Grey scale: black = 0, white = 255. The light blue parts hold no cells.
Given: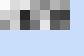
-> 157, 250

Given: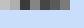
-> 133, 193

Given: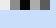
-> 7, 236

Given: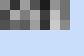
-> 170, 202

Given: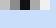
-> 17, 240

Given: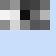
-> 15, 243

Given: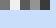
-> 90, 240
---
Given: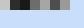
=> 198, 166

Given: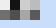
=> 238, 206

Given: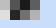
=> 222, 190

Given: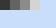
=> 212, 139

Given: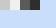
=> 240, 201

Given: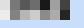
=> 236, 224

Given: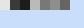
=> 229, 186
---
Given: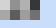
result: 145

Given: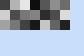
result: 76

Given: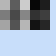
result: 73

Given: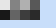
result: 131

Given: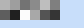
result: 158

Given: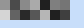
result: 75

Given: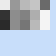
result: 141
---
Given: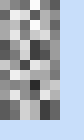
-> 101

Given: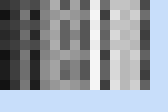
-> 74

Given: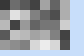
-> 206

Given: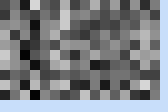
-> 135

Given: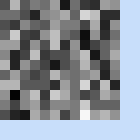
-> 146
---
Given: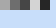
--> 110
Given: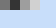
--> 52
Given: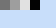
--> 158
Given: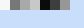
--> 119
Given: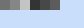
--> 134
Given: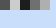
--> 204
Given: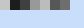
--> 29
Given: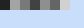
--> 164
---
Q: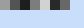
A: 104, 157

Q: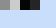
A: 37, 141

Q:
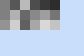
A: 45, 147

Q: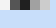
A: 204, 243

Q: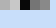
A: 137, 178

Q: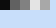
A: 168, 12
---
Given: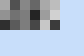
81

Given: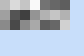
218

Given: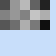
151

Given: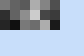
99

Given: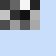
101

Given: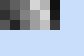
95

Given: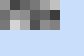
69
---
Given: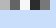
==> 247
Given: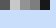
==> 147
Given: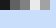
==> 129
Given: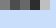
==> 104
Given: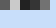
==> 34
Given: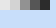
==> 146
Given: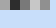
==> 121
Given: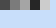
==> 165
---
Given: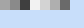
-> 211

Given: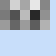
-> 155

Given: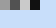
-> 82

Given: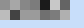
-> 112

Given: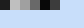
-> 105

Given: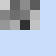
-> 172
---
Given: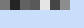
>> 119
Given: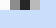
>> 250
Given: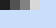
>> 30
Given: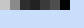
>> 198
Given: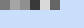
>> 122
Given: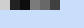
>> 207
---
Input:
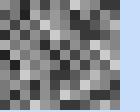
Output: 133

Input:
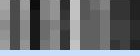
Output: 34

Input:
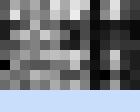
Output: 29

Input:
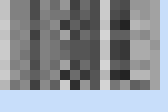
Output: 162

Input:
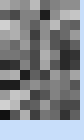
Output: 96
